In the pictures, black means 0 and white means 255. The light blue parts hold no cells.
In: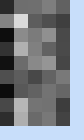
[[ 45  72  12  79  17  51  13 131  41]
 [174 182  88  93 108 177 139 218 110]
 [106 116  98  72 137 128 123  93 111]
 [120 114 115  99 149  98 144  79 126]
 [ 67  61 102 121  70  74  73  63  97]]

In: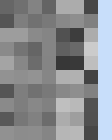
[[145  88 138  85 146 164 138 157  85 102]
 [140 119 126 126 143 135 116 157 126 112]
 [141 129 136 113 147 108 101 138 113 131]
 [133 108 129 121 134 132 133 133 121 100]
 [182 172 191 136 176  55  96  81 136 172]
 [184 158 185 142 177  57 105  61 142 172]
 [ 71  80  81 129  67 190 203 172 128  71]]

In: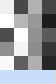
[[249 143  77 255 239]
 [ 94 244 254 182  72]
 [175 140 145 152 177]
 [ 38  55  91  29  69]]

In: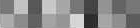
[[171 121]
 [140 194]
 [ 97  87]
 [163 200]
 [150 167]
 [213 118]
 [ 46  68]
 [165 147]
 [142 100]
 [ 93 119]]

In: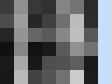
[[ 24  26  17  37  76  59]
 [184 168 134 148 157 144]
 [ 67  24  18 101  39  56]
 [ 84  78  26  91  63  49]
 [113  81  90 135 111 133]
 [205  94 144 190 187 116]
 [ 28  26 114  87  44  42]]

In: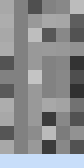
[[168  85 168 173  89 129  83 172 168 173 168]
 [129 129 129 129 129 129 129 129 129 129 129]
 [153 140 153 153 153 196 153 153 190 153  79]
 [ 59 187  59 168 130 130 130 154  87 168 130]
 [136 124 136 163 136 136 134 152 136 166 136]
 [ 82 146  82 114  48  78  51 146  82  94 188]]

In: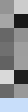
[[104 217  98 112 103 166 148]
 [153  32 159 158 145  24 204]]

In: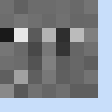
[[137  95 111 118  25 109 112]
 [ 88 161 108 106 231 118  97]
 [113  95  83  72  90 112 108]
 [102 120 128 120 179 105 108]
 [111  95  93  52  46 113 111]
 [ 94 102 103 102 187 103 105]
 [ 94 115  94 112 127 104 116]]

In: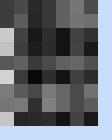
[[198 118 123 211  87 194 202  61  61]
 [ 38 121  90  59  97  62  66  92  73]
 [ 41  48  72   8  58  29  24  39  41]
 [ 46 128 121  46  74  44  46  56  56]
 [ 19 103 103  19  97  19  19  97  97]
 [ 66  74  74  64 102  67  66 116 117]
 [ 25  92 113  44  80  25  49 111  75]]
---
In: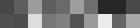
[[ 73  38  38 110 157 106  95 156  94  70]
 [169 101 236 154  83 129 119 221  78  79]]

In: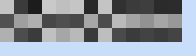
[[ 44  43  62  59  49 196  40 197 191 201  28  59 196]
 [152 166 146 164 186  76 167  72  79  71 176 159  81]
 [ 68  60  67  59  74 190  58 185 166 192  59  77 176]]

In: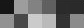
[[ 42  43  96 130 157  22]
 [139  50 186 203  72 146]]

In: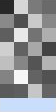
[[106 122 214  40]
 [135 202  79 137]
 [174 115 232  94]
 [ 67 168  98 207]
 [179  84 134 191]
 [ 82  99 247 131]
 [100 198  94  90]]

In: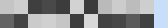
[[206 188 204 186  59 210  60  73  63 206 197]
 [ 64  91  71  66 217  61 198 208 203  68 100]]

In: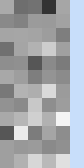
[[166  51 114 110 170]
 [162 154 155 130 137]
 [126 157 164 166 165]
 [160 205 178 165 112]
 [123 138  86 144 142]
 [139 148 126 158 168]
 [155 218 174 179 120]
 [157 142 200 138 146]
 [244 177 208 182 169]
 [141 165 124 235  86]
 [144 138 155 152 159]
 [224 185 215 177 159]]

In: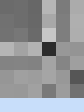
[[171 123 182 103 109 107]
 [175 126 168 104 109 113]
 [174 126 199 106 119 114]
 [148 152  44 179 163 181]
 [159 133 164 130 132 131]
 [ 86 152 165 157 160 150]
 [113 156 121 161 152 153]]
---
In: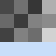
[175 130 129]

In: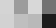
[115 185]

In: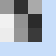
[170 146 236]

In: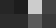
[67 91]

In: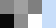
[127 141]

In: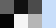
[ 75 245]

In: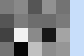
[115 108 138   6]

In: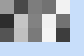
[242 241 122]
